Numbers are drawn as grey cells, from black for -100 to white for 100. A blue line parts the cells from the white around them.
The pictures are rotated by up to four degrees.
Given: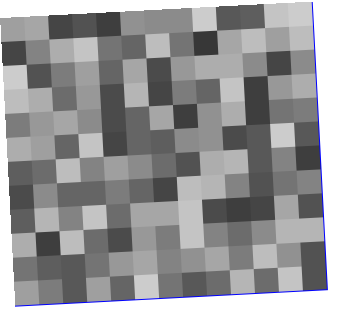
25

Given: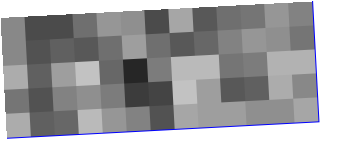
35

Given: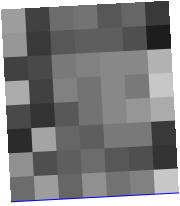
-15

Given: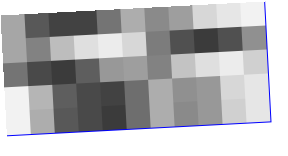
90

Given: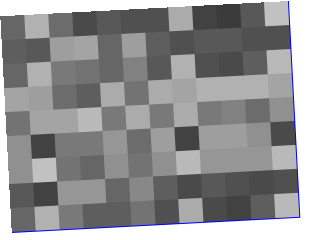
-20

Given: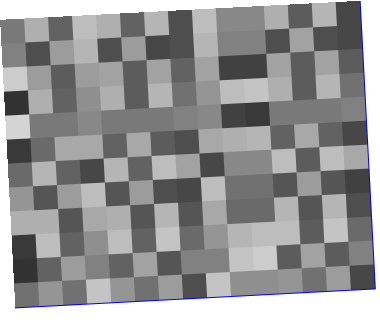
-11

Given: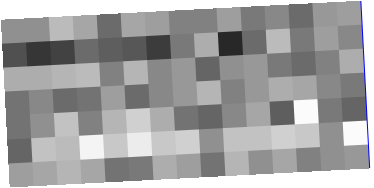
24
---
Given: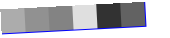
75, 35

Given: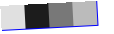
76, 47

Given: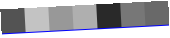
53, 37

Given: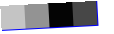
54, 15

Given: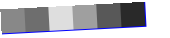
74, 25

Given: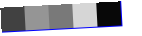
68, 17

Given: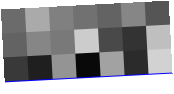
65, 60
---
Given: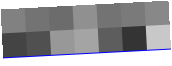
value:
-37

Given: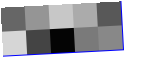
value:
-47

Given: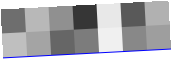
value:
29

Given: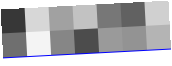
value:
91

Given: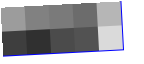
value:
-62

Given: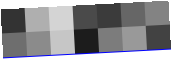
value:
9

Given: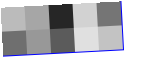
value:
19

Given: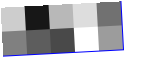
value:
-27

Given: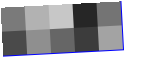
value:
12
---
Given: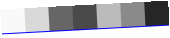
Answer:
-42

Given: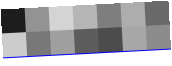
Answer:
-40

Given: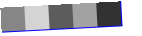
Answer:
-28

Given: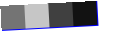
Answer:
-50

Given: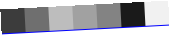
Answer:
-53

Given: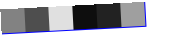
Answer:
-73

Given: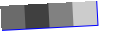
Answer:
-16
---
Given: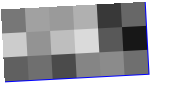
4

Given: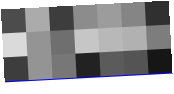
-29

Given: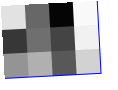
38

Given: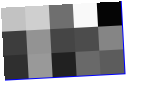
-74

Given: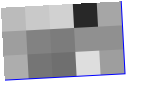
-13

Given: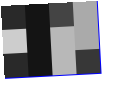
-84

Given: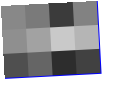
-21

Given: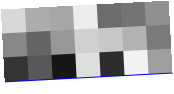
-65

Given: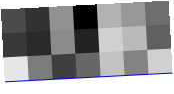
52

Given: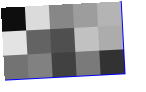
-49
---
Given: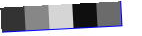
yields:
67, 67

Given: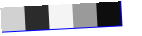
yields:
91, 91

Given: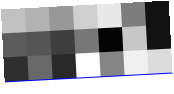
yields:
-7, 100

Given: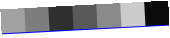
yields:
-30, 59

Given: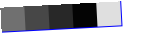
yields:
-69, 75

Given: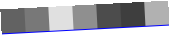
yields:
12, 76

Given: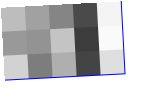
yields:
54, 96

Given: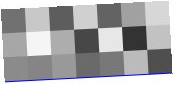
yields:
-44, 92

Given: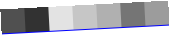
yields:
55, 78

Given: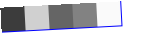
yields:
-21, 96
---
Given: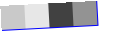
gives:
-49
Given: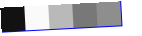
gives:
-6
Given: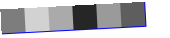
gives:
21
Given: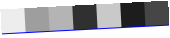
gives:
-77
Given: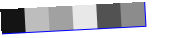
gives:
-36
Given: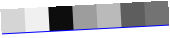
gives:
-26
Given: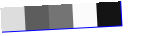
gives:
97
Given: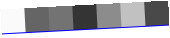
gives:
51
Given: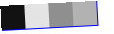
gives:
12
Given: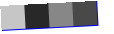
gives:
6
